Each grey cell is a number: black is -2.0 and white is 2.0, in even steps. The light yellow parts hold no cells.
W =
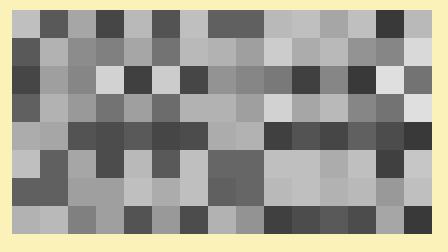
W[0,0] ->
1.0
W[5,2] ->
0.6
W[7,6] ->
-0.8
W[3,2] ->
0.4
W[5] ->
[1.0, -0.5, 0.6, -0.8, 0.9, -0.6, 1.0, -0.4, -0.4, 1.0, 1.0, 0.7, 1.0, -1.0, 1.1]
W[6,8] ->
-0.4
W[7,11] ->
-0.6
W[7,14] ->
-1.1
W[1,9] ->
1.2
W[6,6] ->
1.0
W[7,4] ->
-0.7
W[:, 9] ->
[0.9, 1.2, -0.1, 1.3, -1.0, 1.0, 0.9, -1.0]
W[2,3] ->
1.3
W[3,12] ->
0.1
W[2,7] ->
0.3
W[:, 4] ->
[0.9, 0.6, -1.0, 0.5, -0.6, 0.9, 1.0, -0.7]
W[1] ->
[-0.6, 0.8, 0.2, 0.0, 0.6, -0.2, 0.9, 0.8, 0.5, 1.2, 0.7, 0.9, 0.3, 0.1, 1.4]
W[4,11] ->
-0.9
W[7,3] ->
0.5
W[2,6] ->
-0.9
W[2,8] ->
0.1
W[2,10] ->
-1.0
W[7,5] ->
0.4
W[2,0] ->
-0.9
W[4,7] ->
0.7
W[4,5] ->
-0.9
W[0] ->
[1.0, -0.6, 0.6, -0.9, 0.9, -0.7, 1.0, -0.5, -0.5, 0.9, 1.0, 0.6, 1.0, -1.1, 0.9]
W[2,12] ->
-1.1
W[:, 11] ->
[0.6, 0.9, 0.1, 0.9, -0.9, 0.7, 0.8, -0.6]
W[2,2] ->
0.1

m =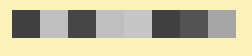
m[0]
-1.0
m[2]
-0.9
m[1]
1.0

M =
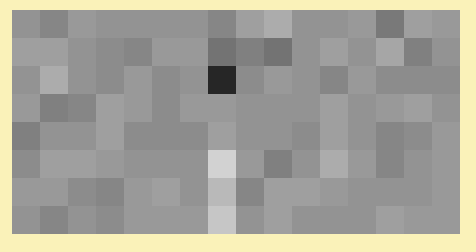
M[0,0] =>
0.3
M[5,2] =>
0.5
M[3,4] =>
0.4
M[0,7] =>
0.1
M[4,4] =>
0.2
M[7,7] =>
1.1
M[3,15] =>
0.3
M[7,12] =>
0.3
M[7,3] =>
0.2
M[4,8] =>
0.3
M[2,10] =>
0.3
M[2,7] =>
-1.4
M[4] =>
[0.0, 0.3, 0.3, 0.5, 0.2, 0.2, 0.2, 0.5, 0.3, 0.3, 0.2, 0.5, 0.3, 0.1, 0.2, 0.4]
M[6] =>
[0.4, 0.4, 0.2, 0.1, 0.4, 0.5, 0.3, 0.9, 0.1, 0.5, 0.5, 0.4, 0.3, 0.3, 0.3, 0.4]
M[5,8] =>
0.4
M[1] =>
[0.5, 0.5, 0.3, 0.2, 0.1, 0.4, 0.4, -0.2, 0.0, -0.2, 0.3, 0.5, 0.3, 0.6, 0.0, 0.3]
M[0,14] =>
0.5
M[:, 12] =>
[0.4, 0.3, 0.4, 0.3, 0.3, 0.4, 0.3, 0.3]
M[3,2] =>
0.1
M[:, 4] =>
[0.3, 0.1, 0.4, 0.4, 0.2, 0.3, 0.4, 0.4]
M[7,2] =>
0.3
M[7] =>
[0.3, 0.1, 0.3, 0.2, 0.4, 0.4, 0.4, 1.1, 0.3, 0.5, 0.3, 0.3, 0.3, 0.5, 0.4, 0.4]
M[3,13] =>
0.4
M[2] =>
[0.3, 0.7, 0.3, 0.2, 0.4, 0.2, 0.3, -1.4, 0.2, 0.4, 0.3, 0.1, 0.4, 0.2, 0.2, 0.2]

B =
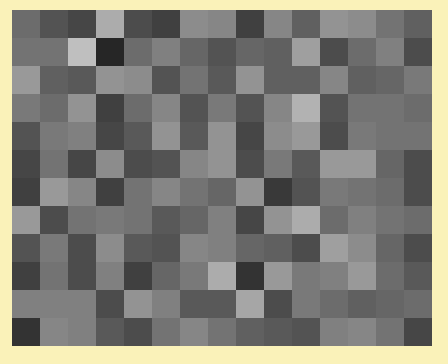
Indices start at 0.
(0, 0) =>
-0.3
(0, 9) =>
0.1
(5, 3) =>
0.2
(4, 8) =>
-0.9
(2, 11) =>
0.1
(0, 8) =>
-1.0
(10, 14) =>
-0.3
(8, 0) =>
-0.7
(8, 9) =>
-0.5
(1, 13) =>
0.0
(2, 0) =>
0.4
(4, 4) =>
-0.6
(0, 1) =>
-0.7
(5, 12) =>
0.4
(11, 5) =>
-0.2
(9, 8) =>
-1.2
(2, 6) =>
-0.2
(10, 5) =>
0.0
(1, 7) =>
-0.7
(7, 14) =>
-0.3
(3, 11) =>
-0.7
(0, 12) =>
0.2
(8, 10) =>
-0.8
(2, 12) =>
-0.5
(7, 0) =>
0.4
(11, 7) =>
-0.2
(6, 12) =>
-0.2
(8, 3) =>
0.2
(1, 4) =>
-0.3
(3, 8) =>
-0.7
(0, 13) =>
-0.2
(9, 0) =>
-1.0
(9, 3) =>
0.0
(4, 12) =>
-0.1
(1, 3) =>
-1.4
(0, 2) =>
-0.9
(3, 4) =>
-0.3

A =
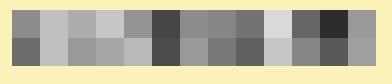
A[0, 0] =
0.2
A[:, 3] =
[1.1, 0.6]
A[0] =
[0.2, 1.0, 0.7, 1.1, 0.3, -0.9, 0.2, 0.1, -0.2, 1.4, -0.4, -1.3, 0.4]
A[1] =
[-0.3, 1.0, 0.4, 0.6, 0.9, -0.8, 0.4, -0.1, -0.5, 1.1, 0.1, -0.6, 0.5]
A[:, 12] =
[0.4, 0.5]
